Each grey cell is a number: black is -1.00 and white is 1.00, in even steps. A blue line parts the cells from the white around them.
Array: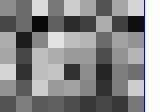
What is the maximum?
0.77
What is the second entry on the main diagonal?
-0.18
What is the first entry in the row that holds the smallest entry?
-0.45
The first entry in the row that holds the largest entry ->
0.36
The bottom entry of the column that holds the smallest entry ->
-0.30
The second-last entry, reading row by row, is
-0.56
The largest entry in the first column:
0.66
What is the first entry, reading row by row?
0.10
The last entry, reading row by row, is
-0.07
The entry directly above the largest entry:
-0.24
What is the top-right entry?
0.66
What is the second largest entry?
0.72
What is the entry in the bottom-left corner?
-0.35
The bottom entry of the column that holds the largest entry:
-0.24
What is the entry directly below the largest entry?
0.36
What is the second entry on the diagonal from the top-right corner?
-0.50
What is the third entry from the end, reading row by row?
-0.45
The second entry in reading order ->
-0.18
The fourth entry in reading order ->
-0.07

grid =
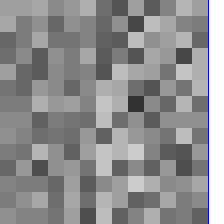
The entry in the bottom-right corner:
-0.24
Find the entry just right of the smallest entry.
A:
0.08
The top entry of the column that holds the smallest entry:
0.25
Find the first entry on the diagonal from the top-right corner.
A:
0.25
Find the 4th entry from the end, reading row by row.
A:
0.37
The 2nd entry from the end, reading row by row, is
-0.03
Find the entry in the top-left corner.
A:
0.25
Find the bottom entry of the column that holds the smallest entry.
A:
0.03
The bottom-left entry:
0.13
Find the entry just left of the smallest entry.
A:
0.37
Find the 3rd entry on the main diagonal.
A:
0.31
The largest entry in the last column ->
0.42
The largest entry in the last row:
0.48
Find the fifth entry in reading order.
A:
0.19
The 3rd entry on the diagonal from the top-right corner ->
0.25
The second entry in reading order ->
0.25
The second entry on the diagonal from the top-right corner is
0.03
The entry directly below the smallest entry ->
0.13
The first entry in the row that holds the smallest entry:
-0.03

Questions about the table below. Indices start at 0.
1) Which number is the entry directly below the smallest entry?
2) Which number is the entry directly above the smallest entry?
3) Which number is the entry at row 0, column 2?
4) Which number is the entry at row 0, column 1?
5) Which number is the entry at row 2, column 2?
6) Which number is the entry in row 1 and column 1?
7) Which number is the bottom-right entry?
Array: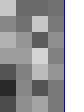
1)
-0.40
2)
-0.34
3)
-0.17
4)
-0.17
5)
-0.28
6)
-0.11
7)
-0.05

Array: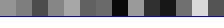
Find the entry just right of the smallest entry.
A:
0.21
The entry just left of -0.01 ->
0.16
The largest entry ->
0.70

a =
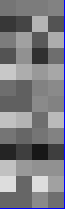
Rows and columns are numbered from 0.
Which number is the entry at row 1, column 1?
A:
-0.46
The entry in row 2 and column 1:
0.26
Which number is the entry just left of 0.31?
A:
0.20
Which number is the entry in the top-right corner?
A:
0.02
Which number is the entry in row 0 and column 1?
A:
-0.03
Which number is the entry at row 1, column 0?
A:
-0.57
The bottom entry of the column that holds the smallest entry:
0.08
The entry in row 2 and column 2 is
-0.30
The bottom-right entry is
-0.14
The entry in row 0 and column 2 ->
-0.03
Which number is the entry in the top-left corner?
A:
-0.08

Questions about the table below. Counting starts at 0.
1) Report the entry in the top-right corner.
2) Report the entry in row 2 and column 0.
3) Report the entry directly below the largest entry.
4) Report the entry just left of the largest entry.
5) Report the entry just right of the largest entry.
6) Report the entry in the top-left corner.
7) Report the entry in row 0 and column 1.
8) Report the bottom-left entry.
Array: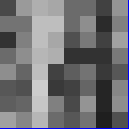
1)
0.16
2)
-0.61
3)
0.55
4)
-0.37
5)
-0.55
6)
-0.43
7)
0.21
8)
0.26
